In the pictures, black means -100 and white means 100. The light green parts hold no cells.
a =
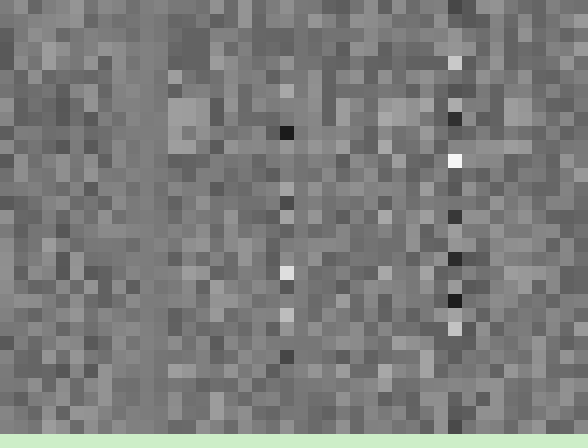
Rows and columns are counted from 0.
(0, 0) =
-3
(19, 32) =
-18
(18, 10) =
-2
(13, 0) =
-7
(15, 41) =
-21
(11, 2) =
-13
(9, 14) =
13
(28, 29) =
-23
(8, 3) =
-16
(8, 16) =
2
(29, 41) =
-19
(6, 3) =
-8
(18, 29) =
-24
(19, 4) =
-32
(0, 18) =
-16
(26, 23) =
-1
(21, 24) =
22
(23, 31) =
-24
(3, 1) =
2
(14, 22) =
-1
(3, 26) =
9
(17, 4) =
0
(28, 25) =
-4
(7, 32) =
35
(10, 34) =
13
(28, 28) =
-14
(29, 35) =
13
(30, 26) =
1
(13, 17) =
-17
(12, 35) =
-1
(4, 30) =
-24
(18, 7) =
-10
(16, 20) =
-23
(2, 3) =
5
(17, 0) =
9
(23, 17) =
-17
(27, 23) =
-2
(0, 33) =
-31
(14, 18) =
-11
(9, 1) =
-2

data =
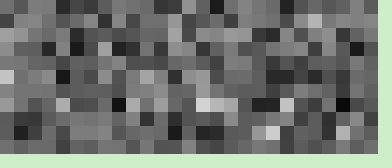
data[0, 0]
-12
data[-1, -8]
-12
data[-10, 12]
18
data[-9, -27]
25
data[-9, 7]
-29
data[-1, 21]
-28
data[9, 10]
-14
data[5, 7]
10
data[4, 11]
-43
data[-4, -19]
-86
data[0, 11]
-58
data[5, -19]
-36
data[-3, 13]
-35
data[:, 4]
[-66, -34, -4, 2, -45, -82, -35, 35, -16, -43, -49]
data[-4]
[20, -10, -36, -20, 35, -41, -39, -17, -86, 33, -11, 23, -19, -33, 65, 43, 30, -34, -73, -72, 52, -35, -52, -10, -92, -43, -31]
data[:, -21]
[-54, 4, -35, -41, -27, -42, -25, -39, -10, -3, -26]
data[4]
[-6, -7, -21, -23, -45, -24, -27, -9, 3, -39, -37, -43, -19, -14, -29, -49, -2, -4, -30, -56, -34, -50, -27, -25, -33, -5, -24]
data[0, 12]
-53
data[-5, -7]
-30
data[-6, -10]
-15
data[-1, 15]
-46
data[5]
[54, -12, -3, 8, -82, -28, -42, 10, -36, -4, 29, 0, -62, 11, 19, -40, -16, -15, -26, -68, -68, -47, -66, -37, -56, -16, -20]
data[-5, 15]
-10
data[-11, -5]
-19
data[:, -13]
[-25, -32, 9, -58, -29, 19, 20, 65, -29, -71, -38]
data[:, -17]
[-17, -13, -20, -10, -37, 29, 0, -11, -60, -14, -7]
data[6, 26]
-24
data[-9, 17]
16
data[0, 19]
-17
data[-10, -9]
-6

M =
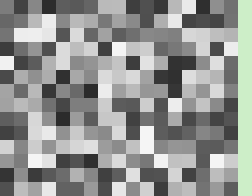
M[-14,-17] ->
-3
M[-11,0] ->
-53
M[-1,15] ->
21
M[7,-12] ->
-1
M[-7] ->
[27, 46, 33, -11, -45, -1, -1, 60, -28, -30, 61, -36, 86, 15, 53, 8, -46]
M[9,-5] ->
-36
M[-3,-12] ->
-36
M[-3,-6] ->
90
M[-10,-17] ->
89
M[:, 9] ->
[-51, 8, -13, 53, -52, 70, 46, -30, -49, -39, 51, 10, 76, 9]
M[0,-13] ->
-27
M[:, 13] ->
[83, -46, 69, 8, -58, 73, 45, 15, -43, -23, 15, 53, -48, 48]
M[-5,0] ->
-49
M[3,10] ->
61
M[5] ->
[-42, 36, 13, 36, -62, 32, 8, 71, 57, 70, 27, -57, -62, 73, 55, 42, -19]
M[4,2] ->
-28
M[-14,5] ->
-30
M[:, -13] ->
[-27, 7, -33, 72, 72, -62, 6, -45, -66, 14, 51, -50, -15, -23]
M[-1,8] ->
81
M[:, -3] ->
[-63, -40, 65, 67, 10, 55, 16, 53, -17, 5, -28, -30, -14, -10]
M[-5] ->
[-49, -33, 70, 83, 14, 58, 17, 8, 70, -39, 92, -27, -36, -23, 5, -6, -49]
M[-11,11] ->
-19
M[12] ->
[-59, 11, -54, -30, -15, 40, 6, -50, -26, 76, -37, -36, 66, -48, -14, 48, 26]
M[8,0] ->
-26
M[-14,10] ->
-37
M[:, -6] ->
[-56, 37, 4, -19, 36, -57, 19, -36, -29, -27, 5, 90, -36, -52]
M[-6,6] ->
-28
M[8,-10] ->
56
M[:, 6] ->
[-21, 35, -20, 65, 16, 8, -66, -1, -28, 17, 75, -63, 6, 20]
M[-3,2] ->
92
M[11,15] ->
91
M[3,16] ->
85

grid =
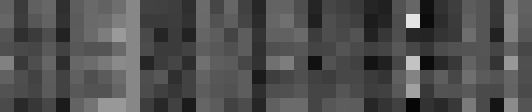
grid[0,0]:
-24
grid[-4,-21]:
-44
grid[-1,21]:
-16
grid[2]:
[-34, -63, -54, -39, -73, -28, -16, -2, 21, 6, -43, -71, -54, -73, -21, -27, -47, -27, -59, -24, -24, -17, -53, -39, -43, -35, -73, -57, -38, -70, -72, -59, -55, -14, -33, -74, 1, -32]
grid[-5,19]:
-37
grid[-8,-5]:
-28
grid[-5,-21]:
-27
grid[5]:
[-24, -39, -48, -28, -48, -25, -38, -29, -15, 6, -39, -32, -63, -48, -22, -32, -33, -27, -79, -51, -45, -38, -49, -52, -44, -44, -54, -59, -25, 3, -43, -26, -44, -13, -29, -34, -21, -39]
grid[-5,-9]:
-44
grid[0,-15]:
-45
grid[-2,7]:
-35
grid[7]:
[-42, -68, -57, -44, -79, -22, -9, 19, 19, 6, -52, -69, -49, -79, -21, -28, -48, -40, -70, -25, -16, -16, -46, -32, -27, -28, -70, -59, -49, -95, -61, -68, -56, -4, -42, -84, 9, -34]
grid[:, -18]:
[-22, -12, -24, -35, -2, -45, -37, -16]
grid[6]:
[-36, -40, -46, -29, -48, -31, -35, -35, -21, 6, -40, -50, -57, -48, -27, -33, -36, -27, -63, -38, -37, -32, -46, -46, -33, -42, -51, -49, -30, 26, -56, -35, -36, -30, -42, -43, -22, -42]
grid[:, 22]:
[-71, -75, -53, -47, -87, -49, -46, -46]
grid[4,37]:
-38
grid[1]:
[-20, -52, -32, -22, -61, -29, -17, -15, -1, 6, -54, -54, -52, -61, -17, -36, -26, -46, -66, -20, -12, -35, -75, -39, -45, -50, -78, -72, -39, 79, -91, -65, -54, -24, -33, -58, 3, -26]
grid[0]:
[-24, -54, -25, -19, -63, -26, -18, -23, -14, 6, -48, -49, -51, -63, -16, -45, -20, -49, -70, -22, -22, -39, -71, -45, -50, -55, -71, -75, -35, -20, -87, -61, -51, -28, -33, -56, -5, -24]
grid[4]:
[1, -55, -39, -20, -65, -19, -15, -5, 8, 6, -71, -53, -46, -65, -12, -26, -29, -44, -61, -12, -2, -37, -87, -36, -44, -49, -85, -75, -44, 53, -91, -69, -56, -22, -35, -59, 19, -38]

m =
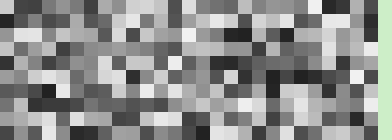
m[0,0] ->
59
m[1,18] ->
66
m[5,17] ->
-61
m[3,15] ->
47
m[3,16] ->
16
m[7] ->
[-10, 48, -60, -54, -54, -43, -9, -23, -21, -36, -26, -40, 11, 31, 55, 25, 39, 87, 70, -17, 39, 79, 42, 30, 8, -2, 86]
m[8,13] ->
-49
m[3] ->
[53, -14, 23, 48, -50, -18, 9, 14, 23, 11, 1, -21, -33, 45, 51, 47, 16, 17, -51, 42, -24, -11, -5, 77, 22, 47, 84]
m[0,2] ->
-49
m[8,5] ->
75
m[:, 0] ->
[59, -71, 17, 53, -60, 22, -30, -10, 25, -45]
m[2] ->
[17, 77, 79, 5, 54, 36, 31, -31, 70, -41, 56, 26, 19, 89, 21, -3, -70, -73, 42, -28, -71, 39, 44, 66, 19, 40, -57]
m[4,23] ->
61
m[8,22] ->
47
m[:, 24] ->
[-57, 83, 19, 22, -56, -30, 9, 8, -13, 59]
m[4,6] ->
6
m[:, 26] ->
[-40, -65, -57, 84, 30, -41, 54, 86, 15, -41]
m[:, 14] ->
[1, 52, 21, 51, 10, 18, 14, 55, -33, -73]
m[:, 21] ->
[1, -34, 39, -11, -29, -73, 64, 79, 66, -39]
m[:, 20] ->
[14, 79, -71, -24, -13, -45, 60, 39, 0, 76]
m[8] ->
[25, 36, 55, 74, -19, 75, 35, 31, -46, -42, 53, 82, 74, -49, -33, 51, -23, 0, 54, -48, 0, 66, 47, -31, -13, -68, 15]
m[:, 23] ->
[-68, 82, 66, 77, 61, -41, -61, 30, -31, 51]
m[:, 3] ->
[-5, -41, 5, 48, -48, 77, -74, -54, 74, 81]
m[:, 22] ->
[88, -15, 44, -5, 9, -65, 23, 42, 47, -12]
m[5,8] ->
75
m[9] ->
[-45, 14, -30, 81, 10, -67, -62, -25, 26, 24, -39, 9, -7, -43, -73, 79, 73, 40, -53, 6, 76, -39, -12, 51, 59, 25, -41]
